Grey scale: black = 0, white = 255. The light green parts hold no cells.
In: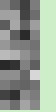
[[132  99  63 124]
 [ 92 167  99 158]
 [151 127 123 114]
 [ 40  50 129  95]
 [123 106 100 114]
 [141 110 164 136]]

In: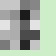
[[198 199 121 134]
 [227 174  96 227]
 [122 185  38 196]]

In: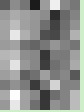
[[ 92 140 118  27 156 239 136 119]
 [163 188 160 150 111  66 111 145]
 [155 162 114 101 119 149 130 117]
 [172 226 152 135  61 112 126 170]
 [122 145 123  58 120 211 129 131]
 [152 231 161 111  55 145 131 187]]

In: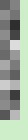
[[ 98 130]
 [113  46]
 [116 220]
 [168 123]
 [204 180]
 [139 113]]

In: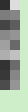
[[ 46 221]
 [ 68  93]
 [160 105]
 [ 51 107]
 [ 76 149]]

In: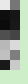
[[233 118]
 [ 11  24]
 [184 218]
 [ 25 202]]

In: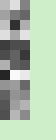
[[187 223 130]
 [193  48 174]
 [ 61  77  76]
 [176  96  86]
 [148 156 104]
 [ 85 158 179]]
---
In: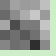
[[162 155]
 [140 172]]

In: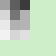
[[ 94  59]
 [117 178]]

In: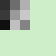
[[109 176]
 [154 200]]

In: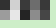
[[209  58]
 [231  36]]

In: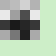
[[188 210]
 [159  77]]

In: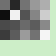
[[ 39 115]
 [241  83]]

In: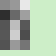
[[152 232]
 [105 159]]
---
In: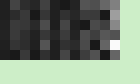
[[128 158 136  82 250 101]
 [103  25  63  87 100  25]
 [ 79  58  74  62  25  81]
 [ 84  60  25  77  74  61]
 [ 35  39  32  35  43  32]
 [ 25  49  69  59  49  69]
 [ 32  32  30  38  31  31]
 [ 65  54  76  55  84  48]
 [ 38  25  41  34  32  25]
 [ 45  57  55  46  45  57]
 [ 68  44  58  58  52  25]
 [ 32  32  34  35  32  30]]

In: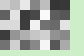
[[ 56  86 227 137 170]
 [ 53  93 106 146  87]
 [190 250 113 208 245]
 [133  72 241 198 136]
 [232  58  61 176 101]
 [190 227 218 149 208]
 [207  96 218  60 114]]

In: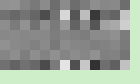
[[109 197 206 124 122 117 193]
 [137 100 169 144 135 130  96]
 [135 109 162 138 130 128 111]
 [142  57  86 139 127 145  50]
 [124 189 138 125 133 134 199]
 [109  85  99 129 134 140  80]
 [139 215 153 133 140 132 228]
 [109 114 122 125 121 144 122]
 [139  77 143 136 138 131  75]
 [121 102 114 137 129 142 104]
 [132 115 146 135 135 126 113]
 [147 104 123 138 137 142  99]
 [145 114 141 136 145 133 112]]

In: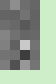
[[102  99 100 104 115 110 116]
 [110 115  89 102 201  61 151]
 [142  99 104 113  97 112  81]
 [113 100 110 132 128 115 124]]

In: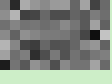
[[106 110  97 195  98 127 105]
 [ 66 124 161  15 150 119 163]
 [163  89  89  70 137  98 115]
 [102 100 117 102 102 114 115]
 [156  77 137 119  84  82 137]
 [154  77 116 122  81 121  79]
 [138 104 109 123 103  78 125]
 [150  69 118 133  61  46 146]
 [171  64 115 144  69 126  88]
 [ 41 180 132  98 134 111 116]
 [125 142 112 138 180 161  28]]

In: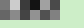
[[ 74 129]
 [161  81]
 [ 19 146]
 [ 59  68]
 [204 138]
 [120 102]]
